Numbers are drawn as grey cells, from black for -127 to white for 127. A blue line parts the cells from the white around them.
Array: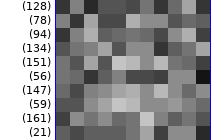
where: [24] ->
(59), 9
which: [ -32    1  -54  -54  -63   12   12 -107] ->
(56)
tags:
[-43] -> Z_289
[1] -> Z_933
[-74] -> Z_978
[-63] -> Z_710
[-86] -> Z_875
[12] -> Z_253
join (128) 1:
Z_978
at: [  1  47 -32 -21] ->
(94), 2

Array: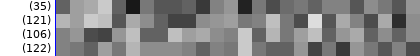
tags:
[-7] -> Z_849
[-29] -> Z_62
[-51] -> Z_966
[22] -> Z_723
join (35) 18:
Z_849
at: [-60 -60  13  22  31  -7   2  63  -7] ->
(121), 9
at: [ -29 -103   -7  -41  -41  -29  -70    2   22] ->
(35), 5
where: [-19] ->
(35), 17
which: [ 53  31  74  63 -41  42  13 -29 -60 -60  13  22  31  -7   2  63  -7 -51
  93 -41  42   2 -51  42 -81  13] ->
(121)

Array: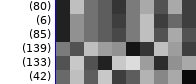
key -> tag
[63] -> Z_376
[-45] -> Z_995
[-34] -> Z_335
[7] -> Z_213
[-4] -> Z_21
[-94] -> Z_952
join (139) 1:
Z_21
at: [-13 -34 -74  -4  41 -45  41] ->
(80), 3
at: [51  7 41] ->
(42), 7
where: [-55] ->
(85), 5
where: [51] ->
(42), 7
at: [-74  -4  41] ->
(80), 5

